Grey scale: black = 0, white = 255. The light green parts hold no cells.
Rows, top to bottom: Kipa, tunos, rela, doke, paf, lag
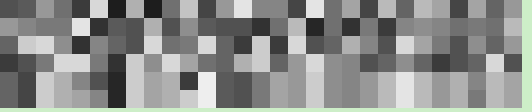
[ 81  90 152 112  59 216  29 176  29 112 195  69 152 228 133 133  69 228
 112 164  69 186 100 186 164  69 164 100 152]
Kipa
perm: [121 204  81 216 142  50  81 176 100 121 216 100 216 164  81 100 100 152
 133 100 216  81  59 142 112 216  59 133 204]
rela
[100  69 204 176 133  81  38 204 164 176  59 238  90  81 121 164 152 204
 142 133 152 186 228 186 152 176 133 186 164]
paf
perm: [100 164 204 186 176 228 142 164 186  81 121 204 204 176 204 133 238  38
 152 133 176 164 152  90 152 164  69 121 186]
lag
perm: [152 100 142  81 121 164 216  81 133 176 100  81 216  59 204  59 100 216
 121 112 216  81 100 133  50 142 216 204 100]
rela
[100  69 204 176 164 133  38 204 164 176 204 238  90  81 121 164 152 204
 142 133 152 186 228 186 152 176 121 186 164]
lag
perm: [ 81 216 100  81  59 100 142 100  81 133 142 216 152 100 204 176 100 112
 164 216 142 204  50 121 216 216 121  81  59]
doke

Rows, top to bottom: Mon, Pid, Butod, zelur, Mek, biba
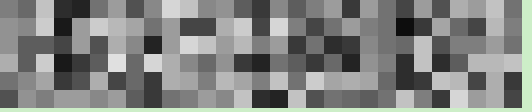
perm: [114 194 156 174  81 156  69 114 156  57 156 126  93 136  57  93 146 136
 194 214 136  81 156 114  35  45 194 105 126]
Mon
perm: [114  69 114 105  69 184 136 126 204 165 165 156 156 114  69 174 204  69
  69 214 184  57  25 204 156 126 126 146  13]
Pid
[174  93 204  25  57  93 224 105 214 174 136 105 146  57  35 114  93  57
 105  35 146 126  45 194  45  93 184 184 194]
zelur
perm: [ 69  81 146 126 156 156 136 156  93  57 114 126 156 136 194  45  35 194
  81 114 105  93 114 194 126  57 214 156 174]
biba
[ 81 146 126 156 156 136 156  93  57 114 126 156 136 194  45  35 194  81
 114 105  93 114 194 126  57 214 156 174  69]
biba

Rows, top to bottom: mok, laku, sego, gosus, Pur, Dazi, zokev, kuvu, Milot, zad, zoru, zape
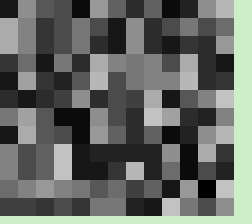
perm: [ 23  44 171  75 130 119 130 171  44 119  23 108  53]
gosus
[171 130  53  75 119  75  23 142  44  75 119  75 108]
laku
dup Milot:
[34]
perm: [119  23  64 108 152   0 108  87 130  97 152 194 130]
zoru
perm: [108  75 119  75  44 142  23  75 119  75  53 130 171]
laku
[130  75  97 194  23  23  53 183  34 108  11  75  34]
zad

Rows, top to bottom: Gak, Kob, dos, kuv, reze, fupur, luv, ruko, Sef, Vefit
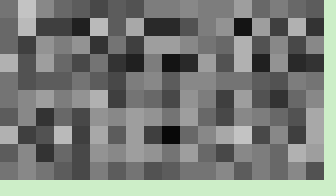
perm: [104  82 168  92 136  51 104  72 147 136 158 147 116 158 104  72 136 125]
luv
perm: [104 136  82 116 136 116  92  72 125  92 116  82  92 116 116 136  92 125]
Vefit
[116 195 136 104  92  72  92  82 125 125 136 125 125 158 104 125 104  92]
Gak
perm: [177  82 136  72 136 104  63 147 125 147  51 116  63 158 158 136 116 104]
dos
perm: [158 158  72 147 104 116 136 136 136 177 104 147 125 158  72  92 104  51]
Sef

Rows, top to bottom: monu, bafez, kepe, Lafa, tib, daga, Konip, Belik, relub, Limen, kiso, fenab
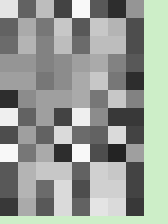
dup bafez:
[199]
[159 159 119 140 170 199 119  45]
tib
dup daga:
[159]
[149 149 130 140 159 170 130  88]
Lafa
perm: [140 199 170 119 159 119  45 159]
tib
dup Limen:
[199]

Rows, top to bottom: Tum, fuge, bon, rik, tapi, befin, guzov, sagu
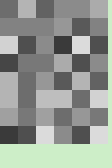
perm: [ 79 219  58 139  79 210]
bon
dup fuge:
[130]

